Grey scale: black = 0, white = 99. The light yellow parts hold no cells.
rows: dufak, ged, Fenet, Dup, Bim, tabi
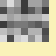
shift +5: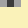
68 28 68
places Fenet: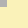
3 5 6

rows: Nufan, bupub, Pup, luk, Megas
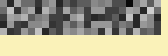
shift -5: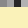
48 59 10 64
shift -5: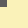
31
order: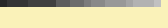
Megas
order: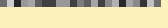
bupub
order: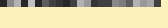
Pup
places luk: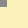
5 6 10 12 22
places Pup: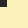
14 18 20 23

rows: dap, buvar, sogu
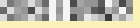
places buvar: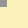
4 9 11 12 17
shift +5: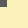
40
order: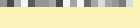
dap

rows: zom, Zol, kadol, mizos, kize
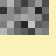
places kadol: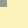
3 5
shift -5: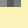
49 31 43

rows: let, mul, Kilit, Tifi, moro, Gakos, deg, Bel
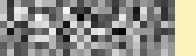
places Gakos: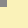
1 3 12 18 22
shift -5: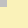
70

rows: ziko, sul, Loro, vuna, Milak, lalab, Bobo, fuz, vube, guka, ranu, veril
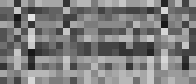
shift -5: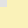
83
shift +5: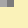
70 53
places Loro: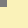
12 17 20 23 26
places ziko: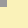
1 11 19 20 23
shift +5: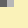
43 76
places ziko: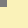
5 14 25
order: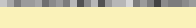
veril

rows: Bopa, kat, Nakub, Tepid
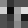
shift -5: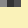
48 15 26
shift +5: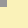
64
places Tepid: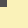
1 4
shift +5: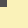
36
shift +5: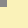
58
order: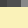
Tepid

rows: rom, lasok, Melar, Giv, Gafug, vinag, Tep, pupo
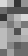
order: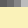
Tep
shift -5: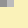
52 68
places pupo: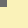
1 3 4
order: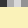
rom
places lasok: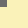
1
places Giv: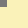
2 4
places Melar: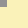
2

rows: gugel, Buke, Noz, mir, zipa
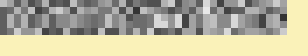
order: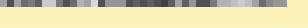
gugel
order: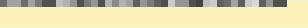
gugel
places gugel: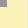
4 15 28 33 34 38

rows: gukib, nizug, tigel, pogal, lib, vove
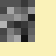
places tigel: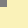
1 2 4
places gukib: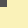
1 2 3 5
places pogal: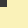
4
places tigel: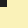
5

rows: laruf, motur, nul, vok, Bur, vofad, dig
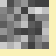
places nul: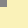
6 7
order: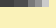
laruf

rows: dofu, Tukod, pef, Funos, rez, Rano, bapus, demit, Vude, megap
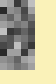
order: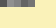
pef
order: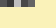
bapus

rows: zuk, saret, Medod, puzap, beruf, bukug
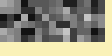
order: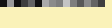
beruf
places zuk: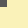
5 6 7 12
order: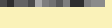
saret
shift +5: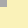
71

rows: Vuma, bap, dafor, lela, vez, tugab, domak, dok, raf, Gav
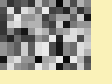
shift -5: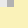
86 64
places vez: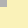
7 13
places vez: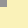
5 9
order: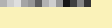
vez
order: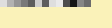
dok
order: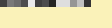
bap

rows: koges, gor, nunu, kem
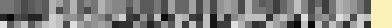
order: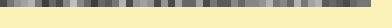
koges
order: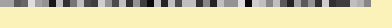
nunu
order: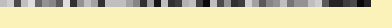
nunu
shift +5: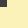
29
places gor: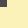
4 9 13 19 24 29 31 35 45 53

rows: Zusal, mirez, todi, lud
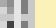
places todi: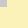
1 2 4 5
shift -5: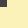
21

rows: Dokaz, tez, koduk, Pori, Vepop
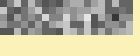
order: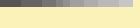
Vepop
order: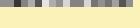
koduk
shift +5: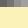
44 50 61 67
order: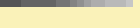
Dokaz
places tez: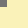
4 8 18
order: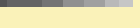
Pori
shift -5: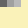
34 57 67

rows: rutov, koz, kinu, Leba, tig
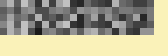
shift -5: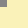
47
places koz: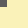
1 17

